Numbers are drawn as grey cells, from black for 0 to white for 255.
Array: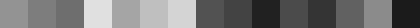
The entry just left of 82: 212
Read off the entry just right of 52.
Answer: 97
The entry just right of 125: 110

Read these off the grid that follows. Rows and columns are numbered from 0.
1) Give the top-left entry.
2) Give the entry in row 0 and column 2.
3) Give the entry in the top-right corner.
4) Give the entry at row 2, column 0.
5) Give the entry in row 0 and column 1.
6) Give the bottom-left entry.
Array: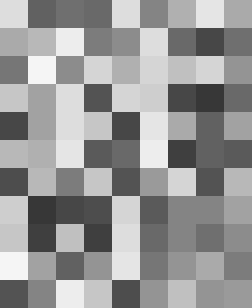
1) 221
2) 111
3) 170
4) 118
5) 97
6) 83
